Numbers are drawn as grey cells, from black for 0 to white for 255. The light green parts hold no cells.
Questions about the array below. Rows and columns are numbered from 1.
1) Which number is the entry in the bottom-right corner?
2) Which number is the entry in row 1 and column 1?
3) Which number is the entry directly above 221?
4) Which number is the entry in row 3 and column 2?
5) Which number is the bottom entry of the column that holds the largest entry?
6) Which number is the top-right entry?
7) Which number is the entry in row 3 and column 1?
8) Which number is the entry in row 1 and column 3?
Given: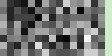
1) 149
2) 136
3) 67
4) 35
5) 206
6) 149
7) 149
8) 35
